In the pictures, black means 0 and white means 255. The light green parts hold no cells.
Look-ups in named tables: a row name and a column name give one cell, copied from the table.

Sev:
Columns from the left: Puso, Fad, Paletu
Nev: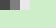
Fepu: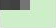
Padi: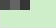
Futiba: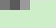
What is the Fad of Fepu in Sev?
65
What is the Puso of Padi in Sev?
71
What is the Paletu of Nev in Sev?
233
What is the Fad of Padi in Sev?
100
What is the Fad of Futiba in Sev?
90
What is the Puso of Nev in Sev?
71
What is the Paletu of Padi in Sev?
53
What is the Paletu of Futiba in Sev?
154
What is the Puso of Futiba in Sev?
120
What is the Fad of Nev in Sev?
126
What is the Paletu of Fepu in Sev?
116
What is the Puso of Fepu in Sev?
69

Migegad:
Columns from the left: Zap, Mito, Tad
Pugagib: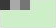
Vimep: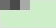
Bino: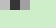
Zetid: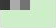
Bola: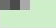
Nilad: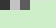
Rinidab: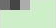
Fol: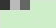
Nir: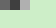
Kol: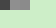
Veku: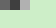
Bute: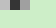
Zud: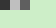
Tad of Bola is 169
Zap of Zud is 52
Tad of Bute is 160
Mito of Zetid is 171
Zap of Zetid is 55
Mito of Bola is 75
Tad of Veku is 177
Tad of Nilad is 92
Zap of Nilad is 52
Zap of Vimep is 107
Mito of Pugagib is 169
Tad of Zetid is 115
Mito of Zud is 191
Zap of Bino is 190
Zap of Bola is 107
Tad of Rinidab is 172
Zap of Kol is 69

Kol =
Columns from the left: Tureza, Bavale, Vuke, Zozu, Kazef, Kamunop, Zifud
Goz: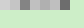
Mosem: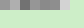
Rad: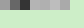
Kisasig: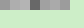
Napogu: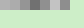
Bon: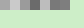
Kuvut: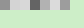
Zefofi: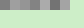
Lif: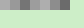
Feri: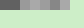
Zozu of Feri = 169
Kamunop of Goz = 191
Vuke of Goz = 132
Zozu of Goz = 192
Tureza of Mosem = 152
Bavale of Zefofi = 159
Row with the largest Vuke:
Kuvut

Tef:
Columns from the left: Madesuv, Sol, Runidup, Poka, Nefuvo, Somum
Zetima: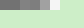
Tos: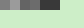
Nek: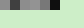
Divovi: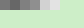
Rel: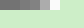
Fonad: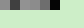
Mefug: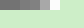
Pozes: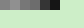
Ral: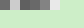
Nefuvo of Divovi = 210
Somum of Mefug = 252
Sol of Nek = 64
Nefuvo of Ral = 131
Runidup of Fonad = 146
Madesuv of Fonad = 141
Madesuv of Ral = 108
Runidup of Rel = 123
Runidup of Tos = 100
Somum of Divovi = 227
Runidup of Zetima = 130
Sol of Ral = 204
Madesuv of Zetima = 115
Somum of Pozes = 21
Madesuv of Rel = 114
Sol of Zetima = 114
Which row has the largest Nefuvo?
Divovi

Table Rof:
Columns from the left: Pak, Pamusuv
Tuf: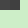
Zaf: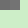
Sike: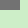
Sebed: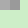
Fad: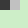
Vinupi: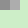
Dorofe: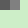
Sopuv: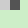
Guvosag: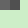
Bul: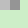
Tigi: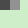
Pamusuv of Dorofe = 128
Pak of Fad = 57
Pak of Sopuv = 205
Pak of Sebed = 171
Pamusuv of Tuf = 64
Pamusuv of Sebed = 154
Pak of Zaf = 110
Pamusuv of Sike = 114
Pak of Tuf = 69
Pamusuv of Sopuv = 84
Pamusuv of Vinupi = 173
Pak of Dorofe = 91
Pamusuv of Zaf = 115
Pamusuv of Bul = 149
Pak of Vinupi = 143
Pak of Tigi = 74
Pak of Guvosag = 100
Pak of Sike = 116

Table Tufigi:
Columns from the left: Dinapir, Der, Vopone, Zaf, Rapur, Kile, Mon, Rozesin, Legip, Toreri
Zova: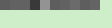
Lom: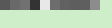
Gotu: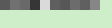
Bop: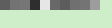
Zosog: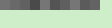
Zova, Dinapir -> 93
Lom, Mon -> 97
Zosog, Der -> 105
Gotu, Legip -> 96
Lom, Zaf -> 51
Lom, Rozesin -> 94
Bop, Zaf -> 46
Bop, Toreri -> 157
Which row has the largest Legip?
Bop

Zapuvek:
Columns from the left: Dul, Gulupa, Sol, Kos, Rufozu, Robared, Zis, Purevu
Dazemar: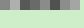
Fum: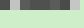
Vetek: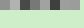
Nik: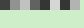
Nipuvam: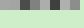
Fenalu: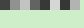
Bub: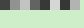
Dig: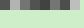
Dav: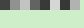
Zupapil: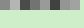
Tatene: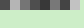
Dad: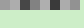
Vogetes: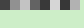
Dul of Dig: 83
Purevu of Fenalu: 179
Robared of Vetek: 63
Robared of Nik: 214
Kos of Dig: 82
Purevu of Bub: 179
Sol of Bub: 195
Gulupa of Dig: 179
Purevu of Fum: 198
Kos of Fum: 80

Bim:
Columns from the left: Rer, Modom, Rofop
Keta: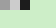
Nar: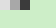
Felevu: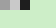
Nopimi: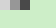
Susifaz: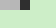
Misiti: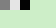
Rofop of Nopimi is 73
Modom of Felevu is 201
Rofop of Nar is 59
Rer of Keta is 158
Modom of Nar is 168
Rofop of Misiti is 3
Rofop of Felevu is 30
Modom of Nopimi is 151
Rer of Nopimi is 212

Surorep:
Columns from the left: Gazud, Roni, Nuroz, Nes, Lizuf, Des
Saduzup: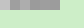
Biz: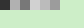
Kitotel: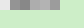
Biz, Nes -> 209
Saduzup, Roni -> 159
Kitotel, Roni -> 148
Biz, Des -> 156
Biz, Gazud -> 50
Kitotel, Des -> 156
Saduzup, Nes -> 155
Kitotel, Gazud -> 233
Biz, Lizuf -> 187
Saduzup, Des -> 156
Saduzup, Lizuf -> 158
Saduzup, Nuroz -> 173
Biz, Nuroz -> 120
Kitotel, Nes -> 173
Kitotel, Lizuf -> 179
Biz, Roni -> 177
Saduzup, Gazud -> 195
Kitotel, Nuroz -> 136
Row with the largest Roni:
Biz

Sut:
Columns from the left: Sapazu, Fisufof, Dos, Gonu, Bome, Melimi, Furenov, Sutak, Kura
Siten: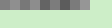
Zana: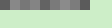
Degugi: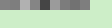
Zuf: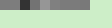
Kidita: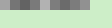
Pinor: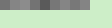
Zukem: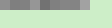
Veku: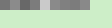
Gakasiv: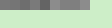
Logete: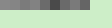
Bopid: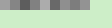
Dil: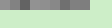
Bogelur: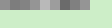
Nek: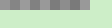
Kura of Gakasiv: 140
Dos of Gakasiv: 110
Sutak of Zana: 124
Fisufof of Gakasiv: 117
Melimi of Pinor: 119
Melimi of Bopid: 105
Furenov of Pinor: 133
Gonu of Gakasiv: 122
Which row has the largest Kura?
Zukem

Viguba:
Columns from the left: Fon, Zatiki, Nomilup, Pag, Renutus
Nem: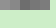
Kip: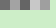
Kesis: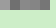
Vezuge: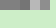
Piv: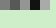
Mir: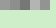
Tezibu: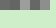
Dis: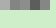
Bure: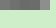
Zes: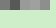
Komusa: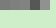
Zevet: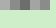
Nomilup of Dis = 141
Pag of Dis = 93
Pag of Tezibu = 103
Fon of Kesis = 156
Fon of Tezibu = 107
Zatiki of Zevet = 139
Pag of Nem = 119
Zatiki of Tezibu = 101
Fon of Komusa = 123

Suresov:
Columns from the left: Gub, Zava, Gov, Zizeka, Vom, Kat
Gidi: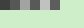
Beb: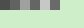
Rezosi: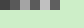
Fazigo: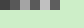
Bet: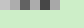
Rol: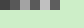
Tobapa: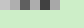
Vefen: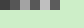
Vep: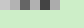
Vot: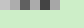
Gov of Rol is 163
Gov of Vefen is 163
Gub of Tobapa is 197
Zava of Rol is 88
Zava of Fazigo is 88
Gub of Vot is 196
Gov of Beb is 160
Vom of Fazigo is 192
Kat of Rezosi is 95
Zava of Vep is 179
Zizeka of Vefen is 88
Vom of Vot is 68
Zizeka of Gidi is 89
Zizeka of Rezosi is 91

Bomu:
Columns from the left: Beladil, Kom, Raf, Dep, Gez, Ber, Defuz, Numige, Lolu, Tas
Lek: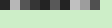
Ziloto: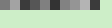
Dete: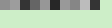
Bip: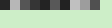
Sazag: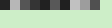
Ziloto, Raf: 59
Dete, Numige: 134
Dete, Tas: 52
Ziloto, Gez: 128
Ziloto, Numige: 149
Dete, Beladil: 143
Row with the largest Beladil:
Dete

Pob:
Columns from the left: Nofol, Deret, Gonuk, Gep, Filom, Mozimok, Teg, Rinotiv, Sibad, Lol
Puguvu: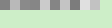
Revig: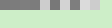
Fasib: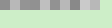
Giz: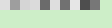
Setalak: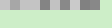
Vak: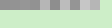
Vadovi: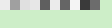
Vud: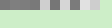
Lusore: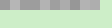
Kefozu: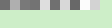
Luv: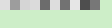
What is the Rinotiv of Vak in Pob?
149
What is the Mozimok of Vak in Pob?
142
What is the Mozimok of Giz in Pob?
222
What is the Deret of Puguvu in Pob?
185
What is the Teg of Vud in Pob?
214
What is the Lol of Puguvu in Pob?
194
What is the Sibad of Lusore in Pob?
179
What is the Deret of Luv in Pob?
157

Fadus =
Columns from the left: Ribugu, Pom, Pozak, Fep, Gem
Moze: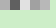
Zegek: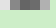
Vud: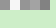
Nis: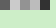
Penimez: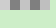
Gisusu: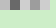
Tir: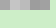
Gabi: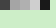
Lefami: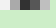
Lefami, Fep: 87
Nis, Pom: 203
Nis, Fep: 188
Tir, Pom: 197
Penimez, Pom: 129
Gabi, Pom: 165
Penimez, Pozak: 196
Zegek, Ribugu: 227
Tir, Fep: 157

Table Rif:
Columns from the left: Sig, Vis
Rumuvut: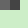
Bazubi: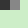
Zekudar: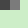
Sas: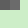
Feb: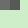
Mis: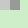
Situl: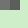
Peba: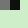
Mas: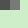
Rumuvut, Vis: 68
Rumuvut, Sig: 101
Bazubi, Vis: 135
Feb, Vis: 88
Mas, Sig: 80
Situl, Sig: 114
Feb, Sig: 108
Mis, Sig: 200
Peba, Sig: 116

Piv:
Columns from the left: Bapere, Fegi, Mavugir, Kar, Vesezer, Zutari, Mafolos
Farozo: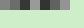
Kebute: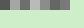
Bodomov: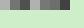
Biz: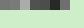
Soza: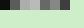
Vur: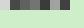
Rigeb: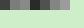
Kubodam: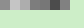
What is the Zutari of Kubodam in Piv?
76
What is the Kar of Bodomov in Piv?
177
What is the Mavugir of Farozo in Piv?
55
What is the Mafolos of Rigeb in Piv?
156
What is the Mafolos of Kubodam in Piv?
129
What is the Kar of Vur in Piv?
116
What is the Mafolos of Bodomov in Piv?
65
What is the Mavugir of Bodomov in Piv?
80
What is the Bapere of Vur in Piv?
214
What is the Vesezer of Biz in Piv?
77
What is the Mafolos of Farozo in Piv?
148
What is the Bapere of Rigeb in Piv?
64
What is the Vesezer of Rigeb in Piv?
81
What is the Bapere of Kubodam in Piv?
142
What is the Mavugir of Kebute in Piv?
110
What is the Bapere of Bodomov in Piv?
178

